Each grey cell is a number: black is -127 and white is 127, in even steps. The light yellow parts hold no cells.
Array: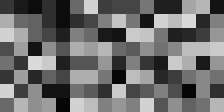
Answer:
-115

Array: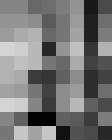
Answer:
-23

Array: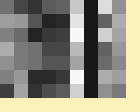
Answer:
-77

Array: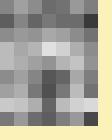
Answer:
12

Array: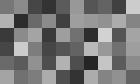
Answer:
-57

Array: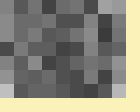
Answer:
-12

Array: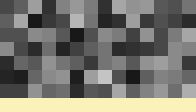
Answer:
30

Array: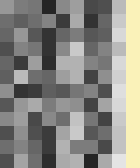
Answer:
-9

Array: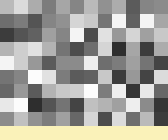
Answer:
44
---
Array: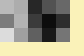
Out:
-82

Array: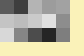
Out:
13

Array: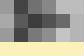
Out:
53

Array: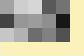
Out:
-104

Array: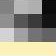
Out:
-108

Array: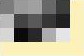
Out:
-95

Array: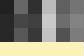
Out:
3

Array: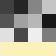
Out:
-104
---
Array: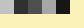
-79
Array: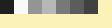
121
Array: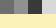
16
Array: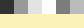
25
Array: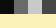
-21
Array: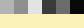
15
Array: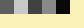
72
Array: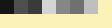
-48
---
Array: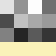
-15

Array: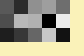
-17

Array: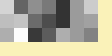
76

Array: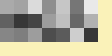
105

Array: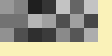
67

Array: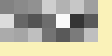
31
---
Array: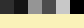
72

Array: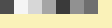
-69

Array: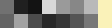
26

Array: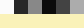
-60

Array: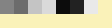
-115

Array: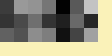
-125
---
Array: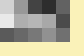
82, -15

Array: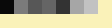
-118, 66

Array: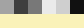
35, -110

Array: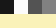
-104, 1

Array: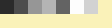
-84, 82

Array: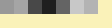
24, 51

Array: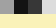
33, 92

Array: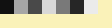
-110, 107

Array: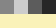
5, -88
